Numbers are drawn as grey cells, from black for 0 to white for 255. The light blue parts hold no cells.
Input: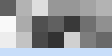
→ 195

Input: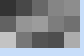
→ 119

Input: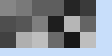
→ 175

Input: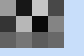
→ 118

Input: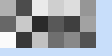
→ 56

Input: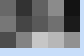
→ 131

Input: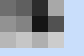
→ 198
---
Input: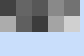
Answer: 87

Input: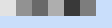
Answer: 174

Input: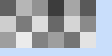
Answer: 60

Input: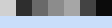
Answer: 166

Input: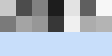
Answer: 227

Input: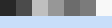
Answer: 108

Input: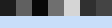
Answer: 213

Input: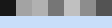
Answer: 192

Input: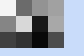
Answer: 107
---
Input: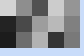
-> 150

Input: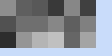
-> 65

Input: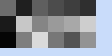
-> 48

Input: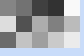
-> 248

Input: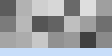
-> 159

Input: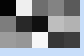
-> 90

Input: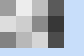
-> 90
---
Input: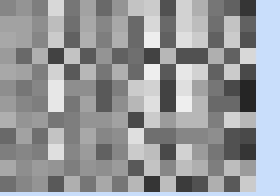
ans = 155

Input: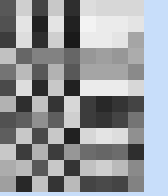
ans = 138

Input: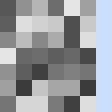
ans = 58

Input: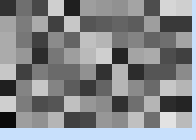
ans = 37

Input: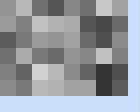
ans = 79

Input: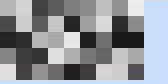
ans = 168
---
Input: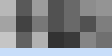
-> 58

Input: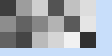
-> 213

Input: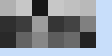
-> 93

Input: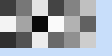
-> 105

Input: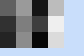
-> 140

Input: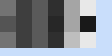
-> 47
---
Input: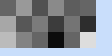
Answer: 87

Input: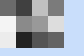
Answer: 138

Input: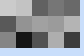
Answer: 147

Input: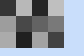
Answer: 72

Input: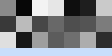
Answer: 187

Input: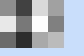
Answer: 120
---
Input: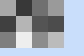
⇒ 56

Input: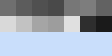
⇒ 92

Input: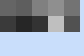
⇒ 94

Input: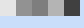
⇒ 146

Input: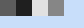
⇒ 31

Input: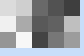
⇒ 207

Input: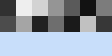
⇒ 238

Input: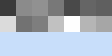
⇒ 139

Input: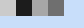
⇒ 28
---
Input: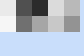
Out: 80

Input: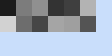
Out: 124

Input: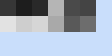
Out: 29

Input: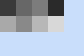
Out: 103

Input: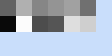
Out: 176

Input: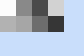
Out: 137

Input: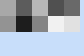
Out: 92

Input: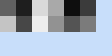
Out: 30
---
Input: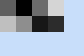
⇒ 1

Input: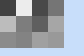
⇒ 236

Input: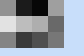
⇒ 27

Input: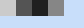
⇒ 84

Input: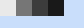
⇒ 118

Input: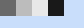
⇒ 188

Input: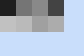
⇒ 117
